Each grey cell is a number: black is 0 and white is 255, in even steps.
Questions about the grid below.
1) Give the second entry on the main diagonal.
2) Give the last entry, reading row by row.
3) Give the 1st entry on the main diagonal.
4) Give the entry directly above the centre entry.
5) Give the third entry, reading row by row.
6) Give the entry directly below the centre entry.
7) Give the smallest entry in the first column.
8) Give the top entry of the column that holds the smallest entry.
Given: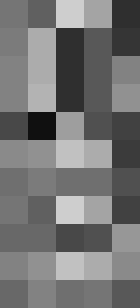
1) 172
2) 88
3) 117
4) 158
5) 206
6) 111
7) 72
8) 96

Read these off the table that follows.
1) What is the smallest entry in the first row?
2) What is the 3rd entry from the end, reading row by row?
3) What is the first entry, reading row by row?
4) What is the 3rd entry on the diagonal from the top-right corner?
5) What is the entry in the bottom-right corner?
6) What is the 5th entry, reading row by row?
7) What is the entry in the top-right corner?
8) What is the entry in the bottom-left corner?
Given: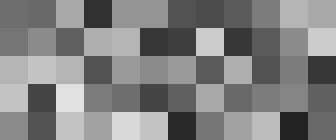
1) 48
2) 188
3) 110
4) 82
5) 104
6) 147
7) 168
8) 139

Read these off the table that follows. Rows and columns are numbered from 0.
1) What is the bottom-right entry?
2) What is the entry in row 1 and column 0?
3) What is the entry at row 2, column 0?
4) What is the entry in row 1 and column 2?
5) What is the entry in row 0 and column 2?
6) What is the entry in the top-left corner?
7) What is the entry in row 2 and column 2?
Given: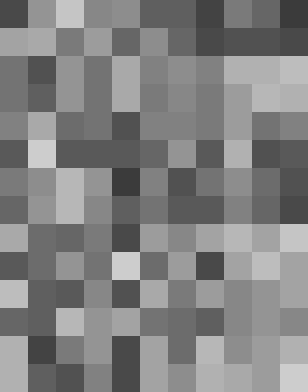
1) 205
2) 163
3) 115
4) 122
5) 197
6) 73
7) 148

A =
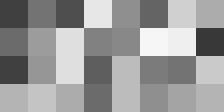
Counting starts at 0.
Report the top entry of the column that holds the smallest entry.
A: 172
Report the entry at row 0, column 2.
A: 78
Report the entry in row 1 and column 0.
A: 107
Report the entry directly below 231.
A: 129
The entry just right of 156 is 223
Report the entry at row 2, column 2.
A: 223
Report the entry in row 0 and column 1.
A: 115
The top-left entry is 64
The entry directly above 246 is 100
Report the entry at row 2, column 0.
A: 64

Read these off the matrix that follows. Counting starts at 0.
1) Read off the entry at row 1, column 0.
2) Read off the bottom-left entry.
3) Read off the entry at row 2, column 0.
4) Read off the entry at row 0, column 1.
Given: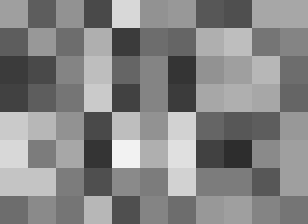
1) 93
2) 109
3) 59
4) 93

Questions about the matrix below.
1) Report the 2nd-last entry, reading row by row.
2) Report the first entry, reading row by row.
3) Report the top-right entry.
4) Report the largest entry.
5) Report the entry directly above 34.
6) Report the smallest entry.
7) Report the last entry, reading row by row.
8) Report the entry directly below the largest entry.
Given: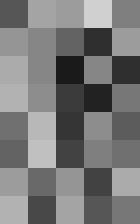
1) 86
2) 86
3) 127
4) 208
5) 134
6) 26
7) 119
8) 47
